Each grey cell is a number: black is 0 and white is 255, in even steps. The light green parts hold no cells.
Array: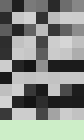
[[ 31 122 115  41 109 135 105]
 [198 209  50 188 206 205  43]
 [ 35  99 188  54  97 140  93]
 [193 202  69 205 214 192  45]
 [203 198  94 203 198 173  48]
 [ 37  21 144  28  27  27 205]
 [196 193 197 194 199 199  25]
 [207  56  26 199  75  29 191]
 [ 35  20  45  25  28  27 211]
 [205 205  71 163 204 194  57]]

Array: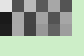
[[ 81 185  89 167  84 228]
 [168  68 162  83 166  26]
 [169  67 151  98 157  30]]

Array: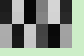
[[204   7 126 213  36  28]
 [200   8 132 211  41  32]
 [ 21 200  67   9 162 172]
 [ 24 198  69  11 161 171]]

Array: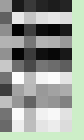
[[ 26  57  36  28  36 158]
 [232 196 222 230 221  96]
 [  3  62  13   5  25 142]
 [177 118 179 175 153 179]
 [  5  59  15   7  24 145]
 [109  73 117 108  94 200]
 [252 188 244 251 228 115]
 [162 185 153 162 172  60]
 [150  99 155 148 129 191]
 [250 187 241 248 226 115]
 [237 189 228 236 220 105]]

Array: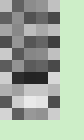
[[ 98 140 148 193 191]
 [143  82 102  72  96]
 [136 189 169 189 165]
 [149  86 101  62  77]
 [ 89 134 138 192 202]
 [147  91  99  73  92]
 [ 46  36  37 216 206]
 [160 198 198 181 176]
 [206 233 227  77  88]
 [ 95 152 146 205 212]]

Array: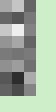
[[197 101 168]
 [ 86 120 102]
 [239 131 199]
 [167 100 148]
 [116 122 122]
 [157 112 144]
 [ 45 170  87]
 [ 75 132  98]]
